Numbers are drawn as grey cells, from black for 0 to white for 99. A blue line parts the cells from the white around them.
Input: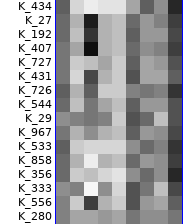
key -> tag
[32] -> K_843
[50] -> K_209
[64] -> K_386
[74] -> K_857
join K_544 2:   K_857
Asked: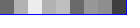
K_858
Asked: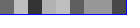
K_192
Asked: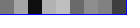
K_407

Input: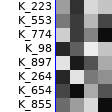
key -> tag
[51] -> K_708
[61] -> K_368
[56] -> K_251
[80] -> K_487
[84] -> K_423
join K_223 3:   K_423
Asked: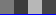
K_553
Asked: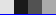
K_897
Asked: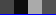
K_654
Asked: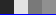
K_264
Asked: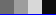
K_855

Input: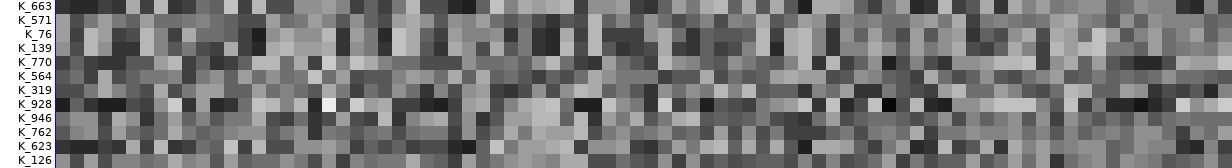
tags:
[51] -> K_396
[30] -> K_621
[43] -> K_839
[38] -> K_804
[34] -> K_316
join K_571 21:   K_316
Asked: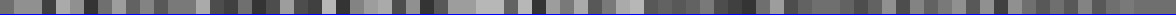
K_946
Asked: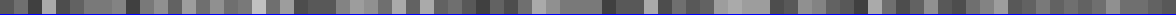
K_564

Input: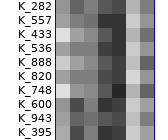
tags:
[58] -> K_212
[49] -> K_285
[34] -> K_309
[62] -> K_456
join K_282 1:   K_212
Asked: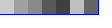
K_888
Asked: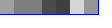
K_820
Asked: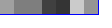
K_536
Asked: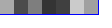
K_395
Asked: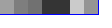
K_557

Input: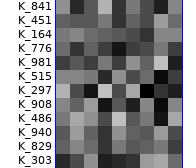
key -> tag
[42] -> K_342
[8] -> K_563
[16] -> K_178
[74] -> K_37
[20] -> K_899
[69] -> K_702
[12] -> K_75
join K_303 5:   K_178
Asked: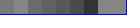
K_164

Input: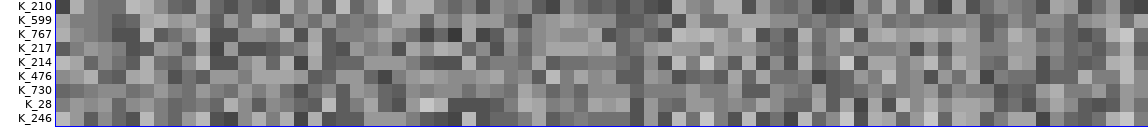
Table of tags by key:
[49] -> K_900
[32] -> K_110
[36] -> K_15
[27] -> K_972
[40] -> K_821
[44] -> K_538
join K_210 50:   K_110
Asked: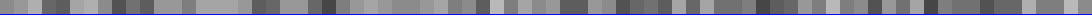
K_476
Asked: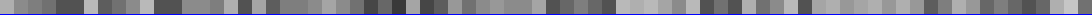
K_767

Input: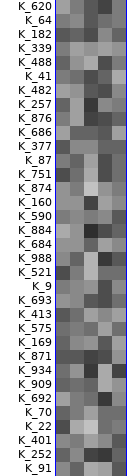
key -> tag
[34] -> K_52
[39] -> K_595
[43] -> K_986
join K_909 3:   K_595
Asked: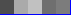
K_22
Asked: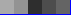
K_884
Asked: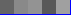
K_169
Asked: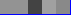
K_160
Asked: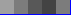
K_620
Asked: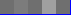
K_575

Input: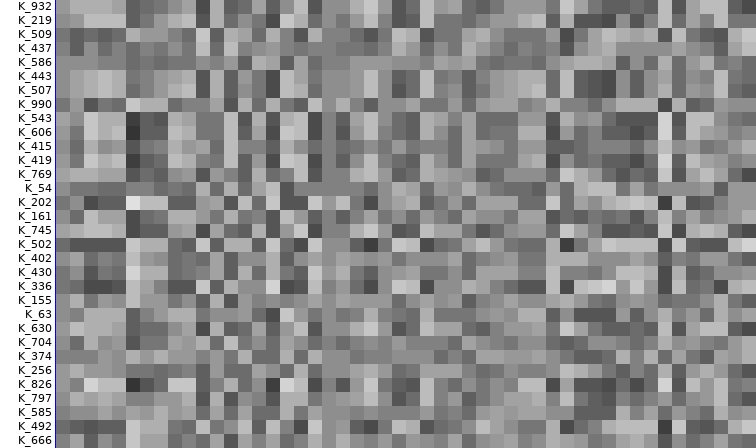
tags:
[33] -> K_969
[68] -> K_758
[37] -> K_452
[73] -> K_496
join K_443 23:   K_496
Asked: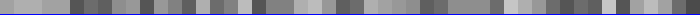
K_769
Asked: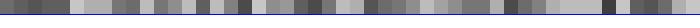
K_492
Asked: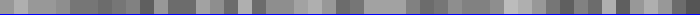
K_256
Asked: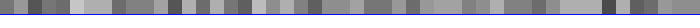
K_990

